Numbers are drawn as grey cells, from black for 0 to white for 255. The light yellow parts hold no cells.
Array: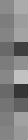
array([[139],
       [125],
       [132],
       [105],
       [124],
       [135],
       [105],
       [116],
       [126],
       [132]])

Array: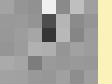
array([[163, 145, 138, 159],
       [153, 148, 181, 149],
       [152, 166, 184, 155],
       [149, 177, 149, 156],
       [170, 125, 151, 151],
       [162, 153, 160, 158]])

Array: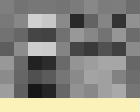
array([[127, 119, 116, 136, 125],
       [121, 208, 138,  99,  51],
       [114,  69, 113, 135, 150],
       [ 94, 205, 132,  58,  64],
       [152,  34, 106, 157, 166],
       [139,  80, 118, 163, 130],
       [157,  23, 103, 136, 169]])

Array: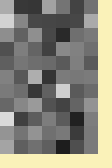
array([[172,  54, 116, 114],
       [210,  72,  68, 170],
       [142, 143,  41, 121],
       [ 80, 100, 137, 111],
       [ 95, 110,  90,  90],
       [129, 174, 123, 123],
       [122,  55, 207, 107],
       [103, 154,  67, 147],
       [218,  93,  91, 125],
       [148, 147, 121, 122],
       [164, 112,  29, 122]])

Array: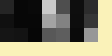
array([[ 37,   9,  78,  44],
       [ 16,   7, 130,  54],
       [ 21,   6,  94, 151]])

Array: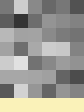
array([[120, 137, 119],
       [ 93, 109, 139],
       [184, 163, 123],
       [162, 169, 200],
       [204, 114, 156],
       [167, 165, 100],
       [ 88, 150, 148]])
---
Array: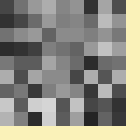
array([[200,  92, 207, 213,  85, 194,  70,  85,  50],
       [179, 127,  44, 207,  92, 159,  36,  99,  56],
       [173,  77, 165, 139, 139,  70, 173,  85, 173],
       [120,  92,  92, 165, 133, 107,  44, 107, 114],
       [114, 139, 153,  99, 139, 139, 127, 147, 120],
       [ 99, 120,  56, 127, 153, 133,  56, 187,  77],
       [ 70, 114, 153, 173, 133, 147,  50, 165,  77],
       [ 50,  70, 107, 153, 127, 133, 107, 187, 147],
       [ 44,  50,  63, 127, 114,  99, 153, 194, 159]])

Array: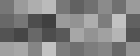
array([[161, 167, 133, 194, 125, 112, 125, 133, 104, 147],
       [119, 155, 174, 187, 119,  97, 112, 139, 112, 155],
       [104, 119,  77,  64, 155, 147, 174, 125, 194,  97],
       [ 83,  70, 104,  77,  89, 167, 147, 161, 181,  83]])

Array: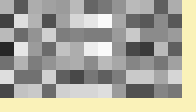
array([[222, 113, 113, 208,  95,  72, 119,  95, 125, 201, 201, 167, 214],
       [186, 107, 147, 208, 125, 133, 125, 125, 155, 201, 139, 139, 155],
       [179,  88, 173, 161, 155, 186, 101, 119, 147, 186, 179,  95, 173],
       [113, 179, 125, 147, 167, 173, 139, 186, 167, 133, 147, 119, 161],
       [ 72, 194, 201, 107, 208, 214, 214, 222, 155,  80,  80, 133, 119],
       [ 65, 222, 179,  80, 161, 214, 230, 250, 167, 101,  88, 139,  88],
       [ 39, 230, 155, 107, 194, 173, 237, 250, 147,  72,  58, 186,  95]])

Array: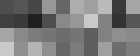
array([[201, 143, 179, 143, 102, 124,  94, 159, 109, 124],
       [166, 137, 124, 117, 109, 117,  94, 130, 143, 137],
       [ 78,  86,  71, 151, 102, 173, 159, 186,  58, 166],
       [ 64,  58,  32,  78, 137, 151, 201, 130,  51,  86]])

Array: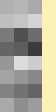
array([[190, 197, 212],
       [176, 182, 169],
       [169, 142, 156],
       [163, 150, 136],
       [150, 220, 204],
       [130, 115, 101],
       [122,  80, 108],
       [101,  94,  59]])

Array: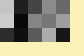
array([[204,   9, 133, 119, 158],
       [197,  31,  69, 139, 105],
       [ 45,  15,  91, 172,  23]])

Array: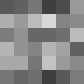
array([[180, 146, 132, 180, 162,  97],
       [174, 154, 187, 216, 132, 138],
       [168, 168, 118, 195, 154, 138],
       [124, 146, 103, 103, 111, 187],
       [118, 103, 111,  63,  89, 124],
       [ 89,  97, 118,  63,  76, 154]])

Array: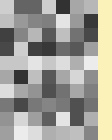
array([[221, 167, 147,  80, 114, 167, 127],
       [206, 100, 100, 206,  50, 167, 183],
       [199, 199, 228, 199, 221, 175, 236],
       [191, 153, 133, 127, 228, 153,  56],
       [167,  50, 191,  88, 167, 214, 141],
       [159, 236, 221, 175, 183, 191, 133],
       [147, 214, 159,  94, 228,  80, 175],
       [120,  72, 120, 133, 120,  80, 114],
       [ 72, 206,  64,  56, 107,  88, 159],
       [ 64, 133, 183,  88, 191, 114,  72]])

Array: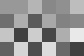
array([[197,  64, 205,  71, 174, 233],
       [152, 152, 181, 136, 144, 189],
       [111, 174,  90, 168, 130, 136],
       [ 97, 213,  77, 220, 105,  64]])
